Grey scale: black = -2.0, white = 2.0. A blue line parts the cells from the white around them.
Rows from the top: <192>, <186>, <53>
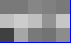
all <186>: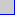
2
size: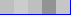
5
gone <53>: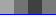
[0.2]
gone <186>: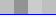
[1.1]
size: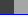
2
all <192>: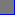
1 2 5

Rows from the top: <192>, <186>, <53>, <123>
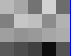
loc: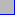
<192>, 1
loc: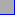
<53>, 5

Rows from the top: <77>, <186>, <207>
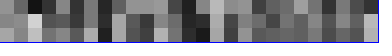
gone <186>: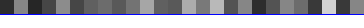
[0.0]
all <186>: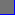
21
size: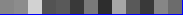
13
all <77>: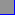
1 10 11 18
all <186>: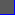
5 10

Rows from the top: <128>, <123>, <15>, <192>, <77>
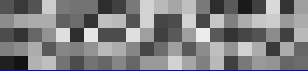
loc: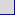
<128>, 20
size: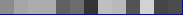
13
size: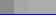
4
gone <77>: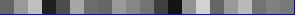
[0.8]
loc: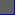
<123>, 5

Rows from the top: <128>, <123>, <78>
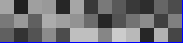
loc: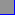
<123>, 6
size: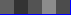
5
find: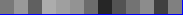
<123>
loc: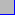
<78>, 10
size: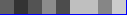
9

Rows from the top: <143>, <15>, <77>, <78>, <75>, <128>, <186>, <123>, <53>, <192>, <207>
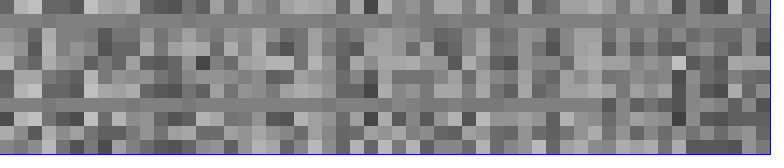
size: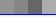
4
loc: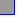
<143>, 44

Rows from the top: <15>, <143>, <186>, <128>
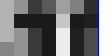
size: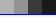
4
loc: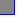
<128>, 1
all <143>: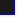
2 3 4 6
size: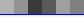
6
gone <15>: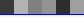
[-0.6]
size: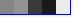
5

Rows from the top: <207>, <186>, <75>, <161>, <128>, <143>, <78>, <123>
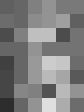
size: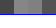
4
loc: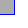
<123>, 5
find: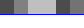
<75>
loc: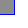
<186>, 3
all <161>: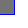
4 5 6
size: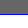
2
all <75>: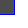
1 5

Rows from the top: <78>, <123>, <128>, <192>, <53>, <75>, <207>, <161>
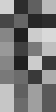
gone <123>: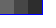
[-1.4]
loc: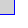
<78>, 1
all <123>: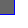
2

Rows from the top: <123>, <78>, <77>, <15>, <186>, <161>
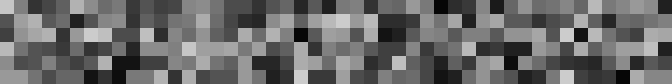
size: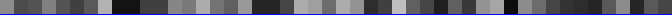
48
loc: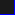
<123>, 36

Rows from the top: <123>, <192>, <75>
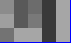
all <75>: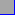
2 3 5
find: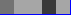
<75>
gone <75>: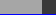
[-0.2]
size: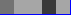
5
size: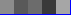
5
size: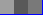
3
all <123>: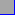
5

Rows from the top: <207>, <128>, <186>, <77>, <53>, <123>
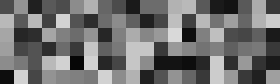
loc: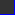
<53>, 19
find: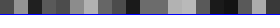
<207>

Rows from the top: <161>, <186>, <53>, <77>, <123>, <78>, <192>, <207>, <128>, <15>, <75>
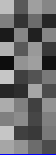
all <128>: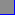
2
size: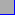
1
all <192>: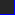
1

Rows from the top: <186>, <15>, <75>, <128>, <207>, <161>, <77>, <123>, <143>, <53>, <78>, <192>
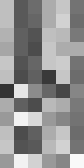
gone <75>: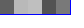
[0.8]
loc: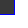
<161>, 4
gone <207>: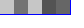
[1.2]
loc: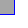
<128>, 1

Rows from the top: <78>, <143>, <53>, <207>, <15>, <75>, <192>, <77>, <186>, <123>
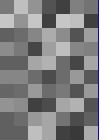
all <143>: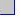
1 3 5
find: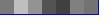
<78>
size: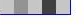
5
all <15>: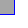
3 7
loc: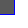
<75>, 7
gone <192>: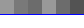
[-0.4]

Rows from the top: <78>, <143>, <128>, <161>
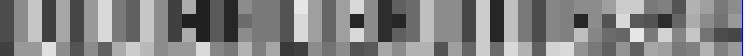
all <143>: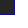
17 26 29 36 42
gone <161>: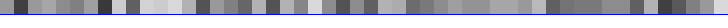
[1.5]
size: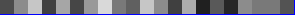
21

